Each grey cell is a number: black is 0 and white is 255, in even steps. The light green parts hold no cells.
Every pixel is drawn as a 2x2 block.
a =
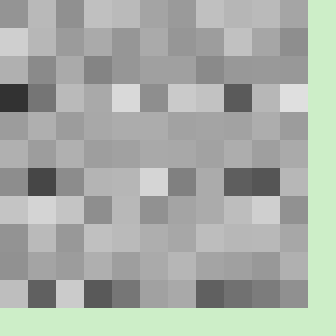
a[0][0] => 148
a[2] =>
[176, 138, 170, 132, 150, 160, 160, 138, 152, 153, 152]
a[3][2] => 186
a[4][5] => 172
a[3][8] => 90
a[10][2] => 203
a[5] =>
[176, 157, 176, 158, 161, 169, 168, 162, 173, 159, 170]
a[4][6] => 162
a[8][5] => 174
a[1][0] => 207
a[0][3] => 192
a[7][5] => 145
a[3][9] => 183
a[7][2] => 196
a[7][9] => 207
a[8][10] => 167
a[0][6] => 154
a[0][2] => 144
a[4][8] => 162
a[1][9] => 166
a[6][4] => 182
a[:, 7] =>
[192, 157, 138, 194, 164, 162, 171, 171, 189, 164, 96]
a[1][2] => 155
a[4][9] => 173
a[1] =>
[207, 183, 155, 170, 150, 170, 150, 157, 193, 166, 142]
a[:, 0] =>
[148, 207, 176, 50, 156, 176, 141, 196, 147, 145, 190]
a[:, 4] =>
[186, 150, 150, 217, 172, 161, 182, 184, 186, 158, 118]
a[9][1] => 164
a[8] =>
[147, 186, 152, 192, 186, 174, 167, 189, 183, 184, 167]
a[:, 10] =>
[165, 142, 152, 223, 156, 170, 183, 145, 167, 176, 144]
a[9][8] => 160

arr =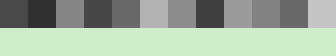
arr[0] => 73
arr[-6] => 140
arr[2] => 134
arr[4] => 104

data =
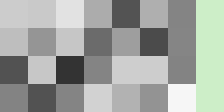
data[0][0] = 204
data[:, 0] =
[204, 190, 82, 131]
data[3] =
[131, 82, 132, 210, 178, 147, 246]
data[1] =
[190, 149, 198, 107, 158, 75, 133]
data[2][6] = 131
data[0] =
[204, 201, 226, 172, 83, 175, 132]

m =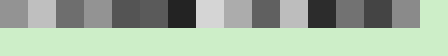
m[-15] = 147
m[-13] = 110
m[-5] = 189
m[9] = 96
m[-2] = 68

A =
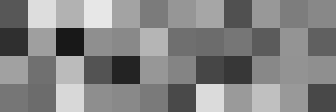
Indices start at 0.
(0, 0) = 87
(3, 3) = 142
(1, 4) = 137
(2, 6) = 132
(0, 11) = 136
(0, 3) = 231
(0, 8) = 80
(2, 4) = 35
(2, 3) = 83
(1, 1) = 159
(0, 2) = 178
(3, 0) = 118
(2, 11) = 143
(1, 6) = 111
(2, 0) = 161
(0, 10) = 125

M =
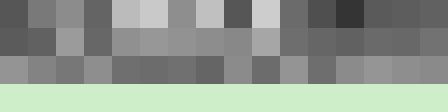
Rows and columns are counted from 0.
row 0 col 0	86
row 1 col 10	110
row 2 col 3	142
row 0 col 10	107
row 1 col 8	136
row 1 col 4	144
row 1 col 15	114
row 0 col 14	93
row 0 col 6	142
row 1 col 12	97
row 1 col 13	106
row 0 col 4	187
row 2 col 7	101
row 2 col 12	139

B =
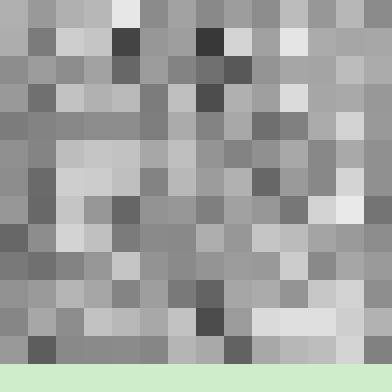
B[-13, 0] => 175
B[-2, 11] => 223
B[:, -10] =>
[231, 68, 103, 185, 140, 194, 191, 102, 123, 197, 132, 184, 139]
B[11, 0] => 134
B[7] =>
[151, 104, 197, 150, 102, 147, 151, 127, 161, 150, 119, 210, 233, 116]
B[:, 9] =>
[140, 160, 148, 159, 111, 144, 103, 150, 197, 153, 171, 218, 168]
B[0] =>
[175, 153, 175, 183, 231, 139, 162, 137, 157, 140, 188, 151, 183, 139]
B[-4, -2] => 166
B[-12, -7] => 56
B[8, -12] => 211
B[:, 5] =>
[139, 151, 156, 124, 125, 167, 131, 147, 138, 147, 158, 168, 134]
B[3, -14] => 153
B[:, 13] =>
[139, 167, 171, 152, 153, 144, 144, 116, 140, 154, 142, 178, 129]
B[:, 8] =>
[157, 212, 88, 176, 168, 131, 177, 161, 151, 155, 166, 155, 98]
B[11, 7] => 75
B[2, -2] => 188
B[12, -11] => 138
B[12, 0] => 153
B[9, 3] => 150
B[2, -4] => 166
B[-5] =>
[103, 141, 211, 192, 123, 138, 137, 174, 151, 197, 187, 164, 154, 140]
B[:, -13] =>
[153, 123, 155, 112, 131, 132, 106, 104, 141, 112, 154, 167, 93]

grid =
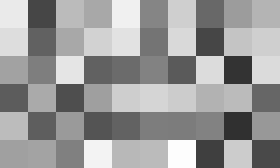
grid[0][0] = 234
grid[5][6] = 253
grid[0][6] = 207
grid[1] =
[221, 97, 168, 210, 226, 116, 217, 70, 196, 207]
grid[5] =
[160, 163, 128, 243, 184, 187, 253, 63, 204, 73]
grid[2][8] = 51
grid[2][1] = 126
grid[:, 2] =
[187, 168, 229, 78, 154, 128]
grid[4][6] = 124
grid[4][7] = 130
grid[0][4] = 240
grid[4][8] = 48
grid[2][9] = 219
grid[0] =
[234, 70, 187, 168, 240, 133, 207, 104, 156, 180]
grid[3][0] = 92
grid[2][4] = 107
